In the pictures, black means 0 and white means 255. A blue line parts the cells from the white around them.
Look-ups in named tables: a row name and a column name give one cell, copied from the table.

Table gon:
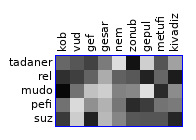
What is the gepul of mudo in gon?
223
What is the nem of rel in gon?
97
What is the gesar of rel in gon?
172
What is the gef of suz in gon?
33
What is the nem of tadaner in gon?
221
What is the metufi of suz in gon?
85
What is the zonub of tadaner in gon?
19
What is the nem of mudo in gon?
130
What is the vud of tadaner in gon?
86
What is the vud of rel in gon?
63
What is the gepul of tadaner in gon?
207
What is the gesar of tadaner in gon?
123
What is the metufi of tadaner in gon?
85
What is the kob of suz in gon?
58
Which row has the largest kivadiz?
tadaner

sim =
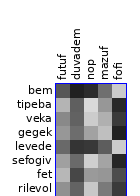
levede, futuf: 105
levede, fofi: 204
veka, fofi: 58
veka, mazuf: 176
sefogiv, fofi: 38
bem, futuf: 87
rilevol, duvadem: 99
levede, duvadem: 52
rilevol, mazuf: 122
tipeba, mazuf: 151
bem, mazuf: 111
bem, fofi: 203
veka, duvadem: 98

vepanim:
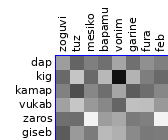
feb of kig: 105
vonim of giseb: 176
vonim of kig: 16
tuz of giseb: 154
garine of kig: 179
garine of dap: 112
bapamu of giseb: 186
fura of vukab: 190
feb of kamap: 135
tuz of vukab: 198
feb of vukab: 153
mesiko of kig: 105
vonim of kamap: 166
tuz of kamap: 78
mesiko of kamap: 135
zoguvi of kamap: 129
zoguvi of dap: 157
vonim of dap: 165
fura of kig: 126
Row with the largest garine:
vukab

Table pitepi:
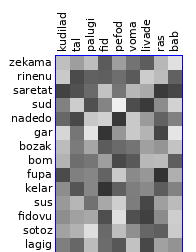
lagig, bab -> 147
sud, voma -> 77
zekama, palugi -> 189
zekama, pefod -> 158
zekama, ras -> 183
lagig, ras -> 161
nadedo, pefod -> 56
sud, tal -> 205
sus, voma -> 125
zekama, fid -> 91
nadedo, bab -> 129
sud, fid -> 132
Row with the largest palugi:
gar

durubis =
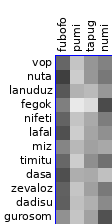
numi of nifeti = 125
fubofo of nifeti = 99
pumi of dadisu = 192
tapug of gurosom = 161
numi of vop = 130
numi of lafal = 144
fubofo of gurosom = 145
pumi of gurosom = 197
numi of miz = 168

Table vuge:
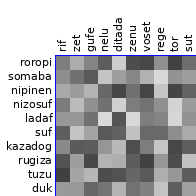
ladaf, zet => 150
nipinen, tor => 68
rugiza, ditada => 174
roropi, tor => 66
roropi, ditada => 205
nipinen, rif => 169
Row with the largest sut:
rugiza

